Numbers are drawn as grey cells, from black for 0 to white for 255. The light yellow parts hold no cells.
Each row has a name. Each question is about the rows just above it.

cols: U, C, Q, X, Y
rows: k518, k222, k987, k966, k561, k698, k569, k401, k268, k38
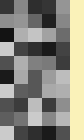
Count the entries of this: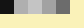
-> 5
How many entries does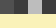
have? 4
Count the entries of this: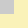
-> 1
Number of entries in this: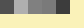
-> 5

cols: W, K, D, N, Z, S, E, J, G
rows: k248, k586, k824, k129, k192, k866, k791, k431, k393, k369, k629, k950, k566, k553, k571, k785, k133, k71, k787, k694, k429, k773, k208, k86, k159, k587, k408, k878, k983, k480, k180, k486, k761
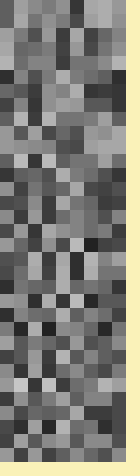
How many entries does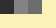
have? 3
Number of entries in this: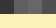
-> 4
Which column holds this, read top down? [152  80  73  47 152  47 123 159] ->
W
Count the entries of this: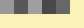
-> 5
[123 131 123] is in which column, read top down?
N
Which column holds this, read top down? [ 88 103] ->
D
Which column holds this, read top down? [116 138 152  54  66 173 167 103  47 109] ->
D

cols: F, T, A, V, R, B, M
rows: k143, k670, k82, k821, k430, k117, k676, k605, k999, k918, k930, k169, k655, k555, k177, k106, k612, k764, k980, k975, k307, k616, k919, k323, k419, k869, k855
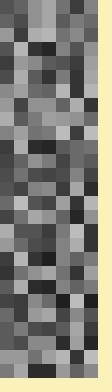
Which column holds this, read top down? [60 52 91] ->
F
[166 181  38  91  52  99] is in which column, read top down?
V
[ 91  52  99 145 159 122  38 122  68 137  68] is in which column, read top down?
V
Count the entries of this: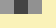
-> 3
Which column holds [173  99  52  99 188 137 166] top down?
B

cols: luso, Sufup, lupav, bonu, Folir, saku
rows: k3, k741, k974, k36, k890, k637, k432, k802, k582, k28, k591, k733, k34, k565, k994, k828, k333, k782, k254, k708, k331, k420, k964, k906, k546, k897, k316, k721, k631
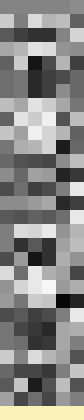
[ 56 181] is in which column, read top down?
bonu
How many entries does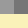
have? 2
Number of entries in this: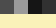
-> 4
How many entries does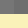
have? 2
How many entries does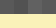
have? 4
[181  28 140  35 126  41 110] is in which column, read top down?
Folir

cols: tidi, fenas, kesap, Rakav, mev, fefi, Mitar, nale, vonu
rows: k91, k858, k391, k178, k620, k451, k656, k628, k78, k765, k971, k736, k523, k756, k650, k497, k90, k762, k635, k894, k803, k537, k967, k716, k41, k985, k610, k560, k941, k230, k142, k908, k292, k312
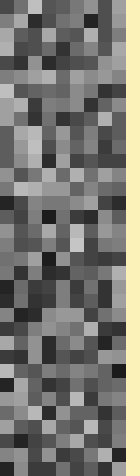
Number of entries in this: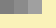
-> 3
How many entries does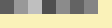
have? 7
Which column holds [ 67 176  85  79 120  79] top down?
Mitar

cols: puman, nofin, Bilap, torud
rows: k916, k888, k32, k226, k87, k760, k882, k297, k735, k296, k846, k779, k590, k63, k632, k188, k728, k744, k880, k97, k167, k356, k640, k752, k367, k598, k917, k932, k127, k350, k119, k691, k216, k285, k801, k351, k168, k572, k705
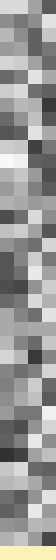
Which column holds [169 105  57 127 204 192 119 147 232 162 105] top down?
Bilap
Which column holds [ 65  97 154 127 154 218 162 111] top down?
Bilap
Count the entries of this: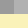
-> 2
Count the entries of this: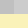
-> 2
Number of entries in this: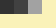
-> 3
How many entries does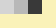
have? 3
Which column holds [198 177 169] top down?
nofin

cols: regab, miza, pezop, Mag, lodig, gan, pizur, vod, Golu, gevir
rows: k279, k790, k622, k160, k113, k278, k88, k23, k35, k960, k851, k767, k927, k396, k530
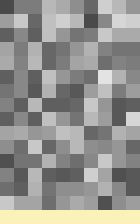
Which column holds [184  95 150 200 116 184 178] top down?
pezop
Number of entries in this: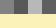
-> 4
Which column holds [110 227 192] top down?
vod
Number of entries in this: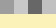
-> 4

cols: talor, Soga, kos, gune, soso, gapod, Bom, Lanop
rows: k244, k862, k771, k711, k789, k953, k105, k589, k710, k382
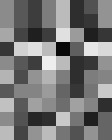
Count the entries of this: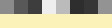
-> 8
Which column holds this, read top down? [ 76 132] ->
Soga
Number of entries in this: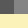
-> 2
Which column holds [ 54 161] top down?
gapod
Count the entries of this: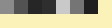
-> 7

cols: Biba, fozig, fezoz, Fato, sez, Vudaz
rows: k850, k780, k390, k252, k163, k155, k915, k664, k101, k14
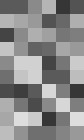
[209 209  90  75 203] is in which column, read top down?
fezoz
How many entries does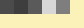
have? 5
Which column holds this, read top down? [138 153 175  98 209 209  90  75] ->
fezoz
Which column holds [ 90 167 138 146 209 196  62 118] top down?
fozig
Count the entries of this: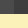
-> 2

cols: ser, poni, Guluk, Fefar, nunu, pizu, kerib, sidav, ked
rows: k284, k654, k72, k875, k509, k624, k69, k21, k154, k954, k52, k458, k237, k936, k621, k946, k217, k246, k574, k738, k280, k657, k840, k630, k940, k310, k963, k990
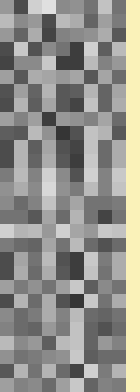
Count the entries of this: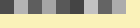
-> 9
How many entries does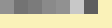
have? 7
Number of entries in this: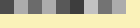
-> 9
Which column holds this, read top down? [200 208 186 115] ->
kerib

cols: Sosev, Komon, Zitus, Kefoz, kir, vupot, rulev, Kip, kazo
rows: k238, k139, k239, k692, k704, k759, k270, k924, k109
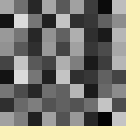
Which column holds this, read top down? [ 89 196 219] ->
Komon
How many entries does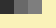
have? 3
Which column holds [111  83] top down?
Kefoz
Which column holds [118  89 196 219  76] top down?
Komon
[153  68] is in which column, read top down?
Kefoz

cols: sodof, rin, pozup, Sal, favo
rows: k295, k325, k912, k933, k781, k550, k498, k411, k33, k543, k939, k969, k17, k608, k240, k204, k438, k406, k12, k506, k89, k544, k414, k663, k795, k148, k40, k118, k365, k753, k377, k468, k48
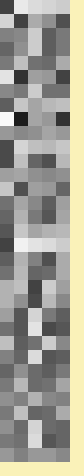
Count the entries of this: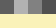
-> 4
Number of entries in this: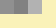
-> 3
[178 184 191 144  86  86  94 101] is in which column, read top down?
rin
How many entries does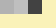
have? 3
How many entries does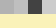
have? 4
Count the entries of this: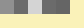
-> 5

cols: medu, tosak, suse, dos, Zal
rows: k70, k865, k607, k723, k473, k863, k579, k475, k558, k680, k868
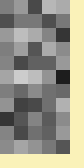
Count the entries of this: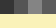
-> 4
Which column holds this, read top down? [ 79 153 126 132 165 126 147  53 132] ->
medu
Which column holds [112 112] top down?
dos
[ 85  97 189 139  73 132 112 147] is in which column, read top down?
suse
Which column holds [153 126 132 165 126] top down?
medu

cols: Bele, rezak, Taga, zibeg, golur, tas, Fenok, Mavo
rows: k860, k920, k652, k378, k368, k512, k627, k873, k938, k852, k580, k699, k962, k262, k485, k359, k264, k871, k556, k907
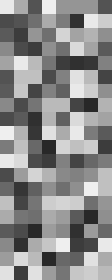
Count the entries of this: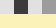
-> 4
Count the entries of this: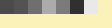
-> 7
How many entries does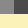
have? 2

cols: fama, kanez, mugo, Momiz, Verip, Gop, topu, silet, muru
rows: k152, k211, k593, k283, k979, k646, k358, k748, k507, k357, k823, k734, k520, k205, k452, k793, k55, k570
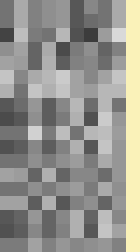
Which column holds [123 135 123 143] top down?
topu
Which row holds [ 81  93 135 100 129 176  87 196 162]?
k55
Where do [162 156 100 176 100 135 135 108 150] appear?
k520
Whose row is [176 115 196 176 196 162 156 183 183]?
k358
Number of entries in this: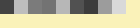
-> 9
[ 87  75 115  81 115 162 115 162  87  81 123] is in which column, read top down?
fama

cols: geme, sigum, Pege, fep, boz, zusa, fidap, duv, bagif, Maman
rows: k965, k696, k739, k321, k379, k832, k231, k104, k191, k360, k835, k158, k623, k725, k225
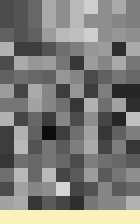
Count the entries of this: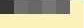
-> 5
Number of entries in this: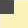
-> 1
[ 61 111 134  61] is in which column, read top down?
boz
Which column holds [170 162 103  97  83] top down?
Pege
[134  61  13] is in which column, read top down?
fep
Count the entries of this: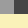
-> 2
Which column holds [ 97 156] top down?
geme

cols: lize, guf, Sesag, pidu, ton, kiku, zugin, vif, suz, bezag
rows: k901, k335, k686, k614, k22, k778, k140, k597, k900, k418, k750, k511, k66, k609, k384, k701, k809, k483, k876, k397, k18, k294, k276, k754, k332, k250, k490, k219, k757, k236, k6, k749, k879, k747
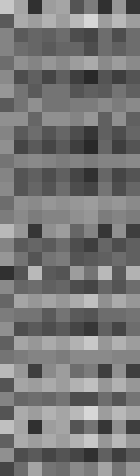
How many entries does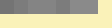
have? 7
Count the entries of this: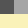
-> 2
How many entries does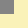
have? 1
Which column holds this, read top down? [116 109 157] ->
bezag
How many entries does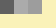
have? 3
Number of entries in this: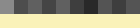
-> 10

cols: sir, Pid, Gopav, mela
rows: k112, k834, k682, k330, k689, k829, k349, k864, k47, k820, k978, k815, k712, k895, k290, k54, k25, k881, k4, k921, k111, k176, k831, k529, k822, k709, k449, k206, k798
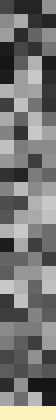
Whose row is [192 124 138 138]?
k978
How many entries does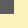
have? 1
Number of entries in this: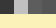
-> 4
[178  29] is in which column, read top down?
sir
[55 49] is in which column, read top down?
mela
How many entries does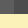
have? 2
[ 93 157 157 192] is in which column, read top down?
Pid

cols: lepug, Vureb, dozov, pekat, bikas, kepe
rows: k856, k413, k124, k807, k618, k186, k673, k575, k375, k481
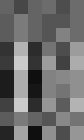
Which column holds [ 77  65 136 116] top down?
bikas
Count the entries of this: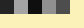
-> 5
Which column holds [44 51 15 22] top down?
dozov
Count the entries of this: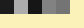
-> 5
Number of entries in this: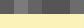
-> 6
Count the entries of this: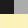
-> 2
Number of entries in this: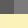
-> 2

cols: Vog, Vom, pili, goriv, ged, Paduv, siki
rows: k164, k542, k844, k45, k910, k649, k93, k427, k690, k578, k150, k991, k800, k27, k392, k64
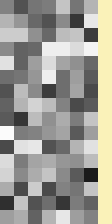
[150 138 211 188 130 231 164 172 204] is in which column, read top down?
pili
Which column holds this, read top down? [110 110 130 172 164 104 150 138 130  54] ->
ged

